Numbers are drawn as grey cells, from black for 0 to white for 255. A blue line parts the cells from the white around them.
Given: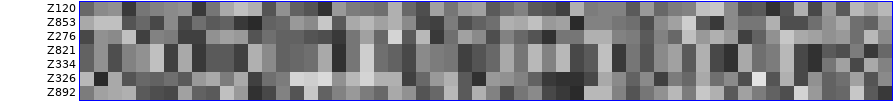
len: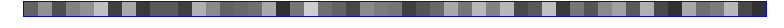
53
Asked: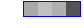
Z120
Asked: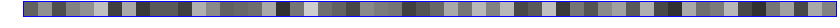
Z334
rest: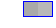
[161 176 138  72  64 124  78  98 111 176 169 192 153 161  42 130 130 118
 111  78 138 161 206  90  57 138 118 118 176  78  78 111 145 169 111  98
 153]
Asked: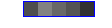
Z276
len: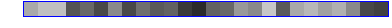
26
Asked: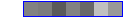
Z276

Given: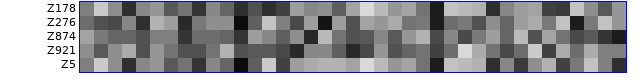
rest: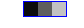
[127  73 157  20 157  81 163 150 171 115 121  28 109 121  81 142 101 157
 171 121 194  28 121 194 150]
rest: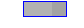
[217 186 150 163 115  28 194 186 178  47 135  59 142 178  65 121 194 127
  47]
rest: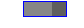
[ 41  73 150  81 101 115  65 109 217 171 115  73 109 202  65 171 109 171
 127 127]
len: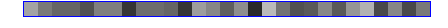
29

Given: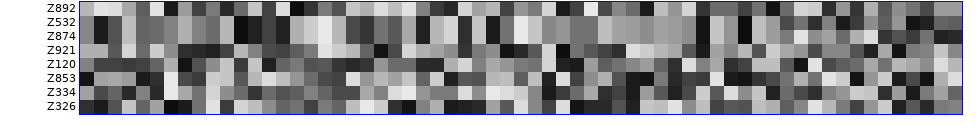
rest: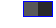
[122 129]
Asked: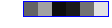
Z326
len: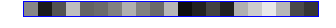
21
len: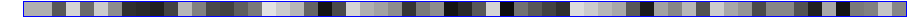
63
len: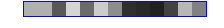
13

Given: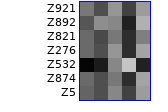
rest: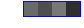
[163]
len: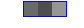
3
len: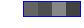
4
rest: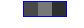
[127]
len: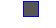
1
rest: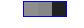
[176]

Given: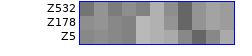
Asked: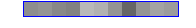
Z178
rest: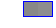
[136 130 185 177 170 136 102 136 170]
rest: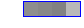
[177 170 136 102 136 170]
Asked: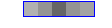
Z178

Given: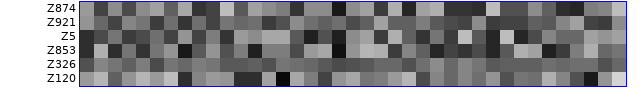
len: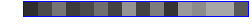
16
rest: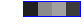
[175  96  52 117  60 189  89  38 189  38  75 133 104 104 161 148 161]
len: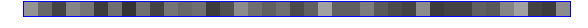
39

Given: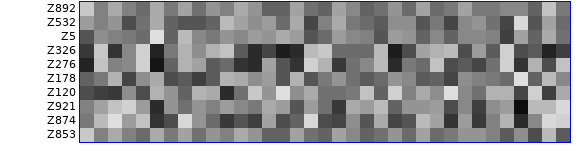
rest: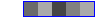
[121 107  91 142 142  85 121  69 136 148 113  69 216  85 162 107]
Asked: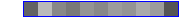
Z5
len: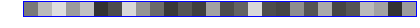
28
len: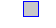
1
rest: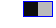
[186 216]
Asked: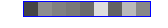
Z178

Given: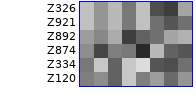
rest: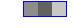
[127 157 106 149]
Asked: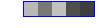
Z326
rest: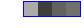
[164 177]
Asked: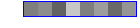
Z120
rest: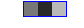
[98 85]
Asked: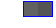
Z874

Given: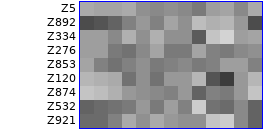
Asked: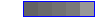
Z532
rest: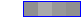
[144 196 204 137  99]
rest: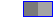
[129 122 137 144]
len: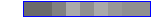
9

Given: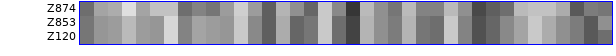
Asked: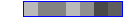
Z874
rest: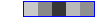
[118 186 131 131 186 144  73  95 110 186 194 194 172  89 124 118]
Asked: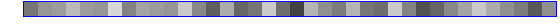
Z853
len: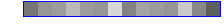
14
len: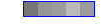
5
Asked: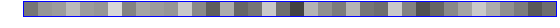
Z120
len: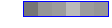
6

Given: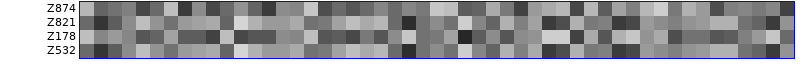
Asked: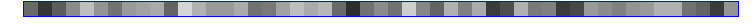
Z532
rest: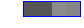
[190  86  93  72 121  86 140 198 114 121 162  39  93 140  86 140 147 206
 206  66 170  86 177 198 147 170  78 114 114  86  93 128 154 198 106]
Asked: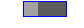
Z178
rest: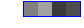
[177 121 128  59  72 154 140 128 147 154 177 177 114 100  59 147]

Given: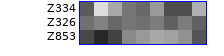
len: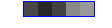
5
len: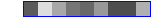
9
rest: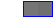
[124  97 124  97]
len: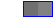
2

